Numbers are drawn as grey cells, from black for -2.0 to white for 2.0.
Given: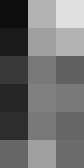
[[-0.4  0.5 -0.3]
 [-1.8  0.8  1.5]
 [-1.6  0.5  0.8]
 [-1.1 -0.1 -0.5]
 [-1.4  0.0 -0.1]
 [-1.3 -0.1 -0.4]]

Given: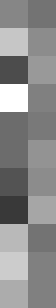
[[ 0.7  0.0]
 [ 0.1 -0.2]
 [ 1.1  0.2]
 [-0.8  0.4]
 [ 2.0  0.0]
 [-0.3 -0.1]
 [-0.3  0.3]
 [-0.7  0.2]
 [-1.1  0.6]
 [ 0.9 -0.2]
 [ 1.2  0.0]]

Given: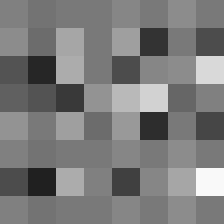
[[ 0.0 -0.2 -0.1 -0.1  0.1 -0.1  0.2 -0.1]
 [ 0.0 -0.2 -0.1 -0.1  0.1 -0.1  0.2 -0.1]
 [ 0.2 -0.3  0.6 -0.1  0.5 -1.2 -0.1 -0.8]
 [-0.7 -1.4  0.7 -0.1 -0.8  0.1  0.2  1.4]
 [-0.5 -0.7 -1.1  0.3  0.9  1.3 -0.4  0.0]
 [ 0.3 -0.1  0.5 -0.3  0.4 -1.3 -0.1 -0.9]
 [ 0.0 -0.2 -0.1 -0.1  0.1 -0.1  0.2 -0.1]
 [-0.8 -1.5  0.7  0.0 -1.0  0.1  0.6  1.9]]

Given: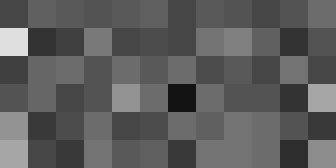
[[ 0.6 -0.9 -1.1 -0.2 -0.6 -0.5 -1.1 -0.2 -0.2 -0.3 -1.3  0.2]
 [-0.9 -0.5 -0.6 -0.7 -0.6 -0.5 -0.9 -0.6 -0.7 -0.9 -0.7 -0.3]
 [ 1.5 -1.2 -1.0 -0.1 -0.9 -0.8 -0.9 -0.2  0.0 -0.5 -1.2 -0.7]
 [-1.0 -0.4 -0.3 -0.7 -0.3 -0.6 -0.3 -0.8 -0.6 -0.9 -0.2 -0.9]
 [-0.7 -0.4 -0.9 -0.7  0.3 -0.3 -1.7 -0.3 -0.7 -0.7 -1.2  0.6]
 [ 0.3 -1.1 -0.8 -0.3 -0.9 -0.8 -0.3 -0.5 -0.2 -0.3 -0.7 -1.1]]

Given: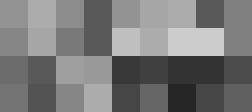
[[-0.2 -0.7  0.1  0.7 -0.9 -0.4 -1.4 -0.9 -0.5]
 [ 0.3  0.7  0.2 -0.6  0.3  0.6  0.7 -0.6  0.0]
 [ 0.1  0.6 -0.1 -0.6  1.0  0.7  1.2  1.2  0.0]
 [-0.3 -0.6  0.5  0.4 -1.1 -1.0 -1.2 -1.2 -0.8]]

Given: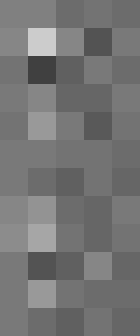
[[-0.1 -0.3 -0.5 -0.2 -0.4]
 [ 0.0  0.0 -0.3 -0.2 -0.3]
 [ 0.1  1.2  0.1 -0.7 -0.1]
 [-0.2 -1.0 -0.5 -0.1 -0.3]
 [-0.1  0.1 -0.4 -0.4 -0.1]
 [-0.2  0.4 -0.1 -0.6 -0.2]
 [-0.1 -0.1 -0.2 -0.2 -0.3]
 [-0.1 -0.3 -0.5 -0.2 -0.4]
 [ 0.1  0.3 -0.3 -0.4 -0.1]
 [ 0.2  0.6 -0.2 -0.4 -0.2]
 [-0.1 -0.7 -0.5  0.1 -0.4]
 [-0.1  0.4 -0.2 -0.3 -0.3]]

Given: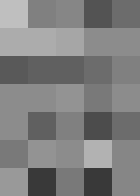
[[ 0.4 -1.1 -0.1 -1.1  0.1]
 [ 1.0  0.0  0.1 -0.7 -0.3]
 [ 0.7  0.7  0.6  0.2  0.2]
 [-0.6 -0.5 -0.5 -0.3  0.0]
 [ 0.2  0.2  0.3 -0.1  0.2]
 [ 0.2 -0.5  0.0 -0.8 -0.3]
 [-0.1  0.3  0.2  0.8  0.1]]

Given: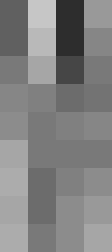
[[ 0.7 -0.1  0.2  0.6]
 [-0.5  1.1 -1.3  0.4]
 [-0.5  0.9 -1.3  0.1]
 [-0.1  0.6 -0.9 -0.1]
 [ 0.1  0.0 -0.3 -0.2]
 [ 0.2 -0.1  0.0  0.1]
 [ 0.6 -0.1 -0.1 -0.1]
 [ 0.7 -0.3  0.0  0.2]
 [ 0.6 -0.3  0.2  0.4]]
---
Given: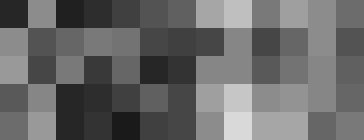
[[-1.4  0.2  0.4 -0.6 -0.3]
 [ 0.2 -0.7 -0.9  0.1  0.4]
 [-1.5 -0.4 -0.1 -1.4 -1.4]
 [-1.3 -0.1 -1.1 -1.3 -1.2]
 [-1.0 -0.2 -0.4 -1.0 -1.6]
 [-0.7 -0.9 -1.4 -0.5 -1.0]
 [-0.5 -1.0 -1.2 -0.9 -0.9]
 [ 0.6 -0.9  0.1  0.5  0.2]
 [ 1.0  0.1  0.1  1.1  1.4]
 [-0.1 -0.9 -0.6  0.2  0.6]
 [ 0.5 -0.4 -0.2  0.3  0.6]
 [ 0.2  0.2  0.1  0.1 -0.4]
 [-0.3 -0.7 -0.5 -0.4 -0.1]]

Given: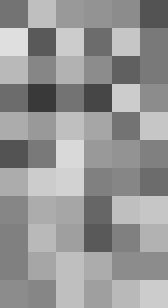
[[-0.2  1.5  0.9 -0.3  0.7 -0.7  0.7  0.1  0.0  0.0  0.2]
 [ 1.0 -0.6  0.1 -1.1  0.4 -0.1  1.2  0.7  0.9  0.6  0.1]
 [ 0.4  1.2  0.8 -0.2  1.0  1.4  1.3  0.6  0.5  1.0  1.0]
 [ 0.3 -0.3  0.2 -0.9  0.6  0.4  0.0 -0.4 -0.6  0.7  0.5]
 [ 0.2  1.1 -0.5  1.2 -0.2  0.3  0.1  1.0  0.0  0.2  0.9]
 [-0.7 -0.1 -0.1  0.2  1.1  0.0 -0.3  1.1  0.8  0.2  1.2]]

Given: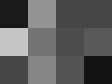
[[-1.6  1.1 -0.9]
 [ 0.3 -0.2  0.1]
 [-0.9 -0.8 -0.7]
 [-0.9 -0.6 -1.7]]

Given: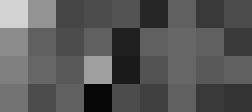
[[ 1.3  0.2  0.0 -0.2]
 [ 0.3 -0.5 -0.4 -0.8]
 [-0.9 -0.8 -0.6 -0.5]
 [-0.8 -0.5  0.5 -1.9]
 [-0.7 -1.5 -1.6 -0.8]
 [-1.4 -0.5 -0.7 -1.0]
 [-0.5 -0.4 -0.4 -0.5]
 [-1.1 -0.5 -0.6 -1.1]
 [-0.8 -1.1 -0.5 -1.2]]

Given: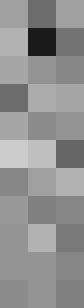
[[ 0.5  0.8  0.6 -0.3  0.6  1.2  0.1  0.4  0.3  0.3  0.2]
 [-0.3 -1.6  0.3  0.7  0.2  1.0  0.5  0.0  0.8  0.3  0.3]
 [ 0.5 -0.2  0.1  0.6  0.3 -0.4  0.8  0.1 -0.1  0.1  0.0]]

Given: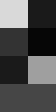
[[ 1.4 -1.2 -1.6 -0.9]
 [-1.6 -1.9  0.5 -0.9]]
